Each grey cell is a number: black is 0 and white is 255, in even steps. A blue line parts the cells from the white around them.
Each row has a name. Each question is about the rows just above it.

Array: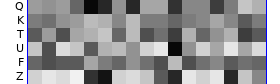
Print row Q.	[156 146 156 102   8  39 146  39 166 166  50 135 135  61 124 197 177]
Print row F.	[102  79  90  90 166 124 102 146 112  79 187  79 112 135  90 112 102]
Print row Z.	[209 230 219 241  50  19 209 219 197  90  39 230 209 230  39 197 135]
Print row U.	[197  79 219 197  90 177 187 146 209 230   8 146 209 166 230 166 219]

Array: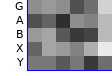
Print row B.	[153 165  89  57  68 186]

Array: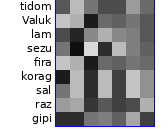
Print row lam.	[ 76  36 136 176 136 126  88]
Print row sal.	[117 187  45 187  64 196 145]

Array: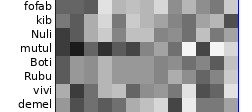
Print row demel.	[152  79 112  91 112 173 192 215  69 235 121 121 163]
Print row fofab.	[101 101  91 226 182 192 182 215 142 182 142 121 203]

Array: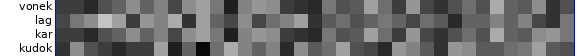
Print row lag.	[ 70 119 141 195 160  61 150 130 171  50 160  99  70 141  70 110 130 160
  50  90 110  81  99 119  99  70 110  90  41  99  99 130  99 130  70  50
 119]
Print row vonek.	[ 61  61  41  81  99 141  99 130  70 141 160 119  31 130 150 141  61  50
  41 119  81  90 160 110  61 150  70  50  81 110  81 171  99  90 141  50
  81]
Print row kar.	[ 61  61  41  81  99 141  99 130  70 141 160 119  31 130 150 141  61  50
  41 119  81  90 160 110  61 150  70  50  81 110  81 171  99  90 141 150
 119]

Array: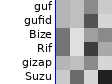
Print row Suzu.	[202 107 214  32]
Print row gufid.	[181 191  84 214]
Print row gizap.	[181 191 138 214]
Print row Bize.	[117 223 159 138]

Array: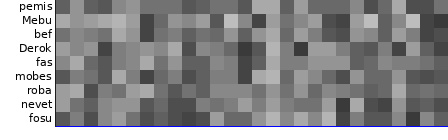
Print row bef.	[114 136 126 114 169 148  68 114 126  96 114 105 148  96 148 169 105 157
 126  87  78 148 136  96 157 126  68  78]
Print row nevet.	[157 114  96 136 148 148  87 105  78  78 126 114 126 157 126 157 126 114
 114 157  58 169  78  68 148  87  96  78]
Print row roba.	[157 169  78 126 114 157 169 114  87 114  96 136 136 136 114 148 114 148
 105 136 126 114  96 105 169 105 114 105]
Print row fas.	[136 169 105  87 126 136 169 114 148  96  96 136 126  68  96 169 126 126
 148 148 148  96 105 136 126 126 114  96]

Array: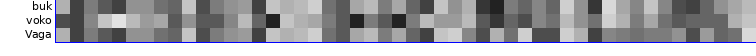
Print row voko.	[ 77  65 134 196 226 186 155 167  89 146  89  89 134 186 101  34 196 177
 167 124  89  34 124  89  34 124 186 155 155 186  89  54 101  77 134 113
 186 146 113 207 177 124 167 113  89 101 101 101 177 196]

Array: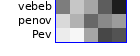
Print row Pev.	[236 247 166  71  83]
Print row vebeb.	[125 198 166  93  29]

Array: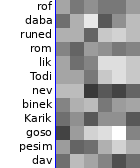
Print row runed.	[176 176 100 200 210 188]
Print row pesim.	[156 100 111 176 210 176]
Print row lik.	[165 111 132 222 222 200]

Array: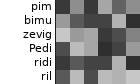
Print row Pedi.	[ 77 187 166  47  67 154]
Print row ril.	[ 89 187  77 187 178 199]
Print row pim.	[ 57 142  57 166  99 142]
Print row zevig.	[199 154 166  57  77 130]

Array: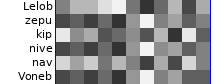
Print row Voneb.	[ 72  95  63 106  51 150 242 129 162  95  95]
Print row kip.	[232 141 171  83 106 141  83 183  51 232  95]

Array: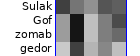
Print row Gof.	[156  21 191 126  75]
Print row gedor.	[201  64 180 135 191]

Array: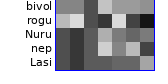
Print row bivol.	[133 133  79 195 155 155 145]
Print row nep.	[ 79  55  91 207 133 186  67]
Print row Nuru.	[ 79  55  91 175 123 102 123]
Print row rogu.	[186 218  79  55 218  67  21]

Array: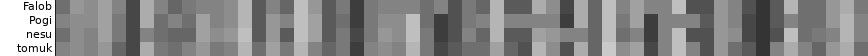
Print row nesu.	[111 141 131 161 121  71 131 111 102 102 161 141 151 191  90 151  90 191
 161  90 121  71 121 151 141 191 121  61  81 131 102 181  90  90 161 151
 131 131 102 191 111 131  61 131 191  81  81 151 141  71  52  81 191 111
 121 131 181 131]
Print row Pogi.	[131 141 141 161 121  71 172 111 131 111 161 131 141 181  90 151 131 191
 161  90 111  61 121 141 141 191 111  61  81 121 131 181 131 131 131 131
  61 172 102 191 121 161  61 131 131 131  90 151 131  71  52  90 131 111
 111 151 181 131]
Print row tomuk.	[131 141 131 151 102  71 172 121 111 131 151 121 131 181 111 161 121 181
 131 102 121  61 131 141 131 181 121  71  90 111 111 161 102  81 181 141
  81 172 102 202 141 161  71 131 191 131  81 151 111  90  52 131 172 131
 102 151 172 111]
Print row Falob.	[111 151 141 161 131  71 172 131 102 121 131 131 141 181  90 131 102 191
 151  90 121  61 121 131 131 131 111 131  81 121 102 181  90  90 172 141
  71 172 102 191 131 161 131 131 191  81  81 151 131  81  52  90 181 111
 111 151 172 121]

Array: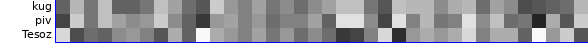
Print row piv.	[ 68 204 118 192 162 140 152 204 140  98  56 152 162 129 152 109 129 129
 162  98 225 225 140  68 225 129 183 118 129 225 140 192 109 118  36 172
  86 204]
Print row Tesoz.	[216  77 109  98 140 152 129  86 172  98 248 172 152 129 162 118 152 109
 140 109  56  68 129 216  46 152 172 152 172 216 129 172 172  98 248 152
 204  86]
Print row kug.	[ 98 183 118 192  98  98 118 192 162 109  86 204 152 129 162 118 140 109
 140 162 192 192 118  86 192 183 183 140 172 183 109 162 140  77  86  98
 109 183]

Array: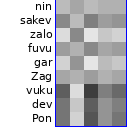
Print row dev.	[117 199  94 148 127]
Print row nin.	[187 166 187 177 177]
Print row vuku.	[ 94 220  61 127 105]
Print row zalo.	[220 137 229 199 210]

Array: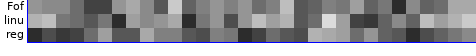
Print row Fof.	[149 138 138 109  66  66 149 169 138  87 202  98 128 149 128 149 109 128
 190  87  98 128 119 159  98 119  44 138  98 109 169 169]
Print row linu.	[178 190 119 109  87 119  44 159 138 149 169  44 119 149  77 149 190 159
 178  87 109 220 159  66  56  98 138  98 190 159 178 202]

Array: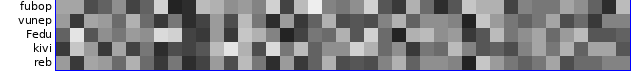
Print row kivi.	[ 57 198 155  57 165  67 119  45  77  67  86 187 228 177  77 218 119 187
  98 143 143 209 177 107 143  57 119 107 187 131  86  98  77 131 165 119
 177  98 165 165  86]
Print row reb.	[155  57 165 155 107 177 107  57 119  45  67 155  77 187 119  45 155  57
  98 177  77  86  77 131 177  98 143 143 131  35 198 155 119  98 119 165
  77 107 107 131 131]
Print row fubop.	[165 165  77  98 143  67  98 209  35  45 187 177 143 155 131 209  67 187
 238 131 119 143 209  86  57 177 107  45  86 198 177 177  67 131 119 119
 165 143  98  45 187]
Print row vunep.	[155  57 165 155 107 177 107  57 119  45  67 155  77 187 119  45 155  57
  98 177  77  86  77 131 177  98 143 143 131  35 198 155 119  98 119 165
  77 107  57 131 131]
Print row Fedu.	[ 98 228  86 143 119 155 143 218 209  67  57 155  57 198 177 131  35  67
 119 107 177  86 209 107  35 177 187 143 155  57  86 187 119 143 165 107
 155 187  86  86  98]

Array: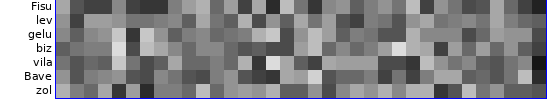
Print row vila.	[116  84 105  95 199 116  75  95 167 105 105 126 105 177  54 220 167  95
  65 167 158 158 158  75  75  54 189 147 116 136  95  84 116 136  22]
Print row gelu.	[136  95 136 147 199  54 199 147  95 126 136 105 116 126 177 199  75 147
 189 158  95 126 116  84  84 177 136 136 136  75 105 158 147 147  75]
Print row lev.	[147  65 158 158 147 116 116 126 136  95 167 116  95 177  75 147  95 167
 116 158  84  65 126 116  84 147 167 116 126 136 116 167 126 105  95]

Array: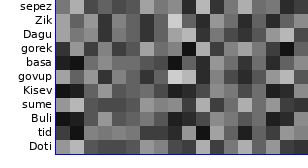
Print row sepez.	[120 174  74  98  74  86 162 120 139  43 183  52 120 174 110 120  43  62]
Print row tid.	[ 62  19 130 120 130 120  62  62  43 150  19 162  98  31  98  62 150 130]
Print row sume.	[150 183  86  74  74  86 150 130 139  62 174  62 110 174 110 150  62  52]
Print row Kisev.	[ 19  31  98 150  86  98 110  74  31  43  74 139 120  74 110  31  43 139]
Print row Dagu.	[162 120 139  52 120  98  52  98 162 183  52 120  74  52  86 150 183  74]

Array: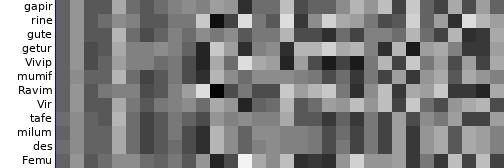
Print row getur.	[ 99 149  76  88 169 129 129 140 129  99  36 200 158  47 129 140  47 181
 181 209 169 181 129  47 181  27 158 169 129  56  56 158]
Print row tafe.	[109 140  99  88 181 109  67  88 120  99  76 149 129 140 129 129 169  88
  88  56  99  56 120  67 158  76 140 120 158  67  67 158]
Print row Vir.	[ 99 149  88  88 169 120  88 120 129 140 109 169 149  36  99 109 181  88
 109 158 149 190 149 190  67 200 109  76 149 169 181  76]
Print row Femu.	[ 99 149  88 109 140 140 109  99 120  88 149  36  76 243 169 140 190  47
  56  47 149 209 149 149 158  56 120  56 190  67 190  67]

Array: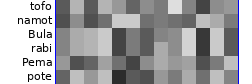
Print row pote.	[100 191 152 191  44  90  80 152 123 171 112 191 132]
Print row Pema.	[152  80 100 161 112  68 141 171 152 161  80 123 191]
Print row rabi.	[132 171 180 202  68 123  90 171 141 211  56 202  90]
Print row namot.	[ 80 141  80 112 202 202 112 123 112 100 191 171 123]

